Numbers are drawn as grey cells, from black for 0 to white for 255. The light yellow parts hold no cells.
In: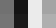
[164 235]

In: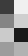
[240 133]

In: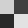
[64 41]

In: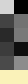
[ 1 67]

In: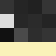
[53 43 74]

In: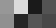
[83 85]
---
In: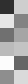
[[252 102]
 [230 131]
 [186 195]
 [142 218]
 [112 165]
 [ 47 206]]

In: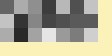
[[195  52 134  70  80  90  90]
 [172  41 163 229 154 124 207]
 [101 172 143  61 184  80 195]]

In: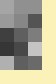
[[176  95 106]
 [165 144 144]
 [154 135  84]
 [ 63  95 125]
 [ 54  72 196]]

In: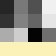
[[172 206   4 111]
 [ 50 130 101 229]
 [ 38 121  80 240]]

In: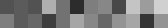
[[126  91 103  62 114 166 135 103 147 166  53 147]
 [ 82  91  82 175 114  44 126 135  72 196 156 208]]

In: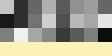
[[197  46 102 176  90 145 157 102]
 [126 240 166 135  57  90 126  13]
 [ 24  46 114 207  80 185 166 229]]
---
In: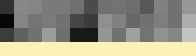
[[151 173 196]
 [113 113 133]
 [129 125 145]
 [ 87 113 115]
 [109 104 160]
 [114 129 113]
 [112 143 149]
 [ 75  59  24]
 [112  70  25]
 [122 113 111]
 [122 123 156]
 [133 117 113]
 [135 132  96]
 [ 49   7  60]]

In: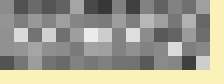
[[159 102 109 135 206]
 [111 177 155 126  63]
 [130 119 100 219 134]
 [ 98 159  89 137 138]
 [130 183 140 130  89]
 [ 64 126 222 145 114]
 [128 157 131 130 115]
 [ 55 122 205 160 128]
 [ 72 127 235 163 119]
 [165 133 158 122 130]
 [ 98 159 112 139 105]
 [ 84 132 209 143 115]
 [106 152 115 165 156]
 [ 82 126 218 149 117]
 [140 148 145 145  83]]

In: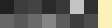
[[ 49  77]
 [196  61]
 [ 56  92]
 [ 42 133]
 [ 67 106]
 [ 61  89]
 [ 33 102]]

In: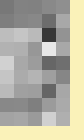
[[143 168 147 168 111 134 167 170 175]
 [137 109  55 231 102 159 101 155 208]
 [129 136 186 151 156 180 158 127 154]
 [130 133 197 176 168 171 160 137 166]
 [120 126 189 178 209 197 186 136 163]]

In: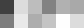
[[169 220]
 [177 254]
 [130 196]
 [189 173]
 [220 233]
 [ 64 125]]

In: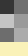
[[112 154 171]
 [ 53 196 109]]

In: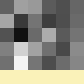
[[102 106 116 139 134]
 [ 79  78  90  73 108]
 [ 91  62 172 112  77]
 [153 116 106 162 117]
 [160  57  16 209 244]
 [ 97 166  82 128 112]]

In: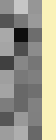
[[150 154 109 140 118 127 111 129 128 104]
 [198 120  14  78 135 121 104 104 153 174]
 [145  84 169 165  64 159 164 125  85 157]]

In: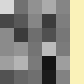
[[133 126 119 123 158 130]
 [171  60  80 187  20  27]
 [145 134 110 116 122 111]
 [113  88  59 148 180 102]
 [216  71 139 139 159  82]]
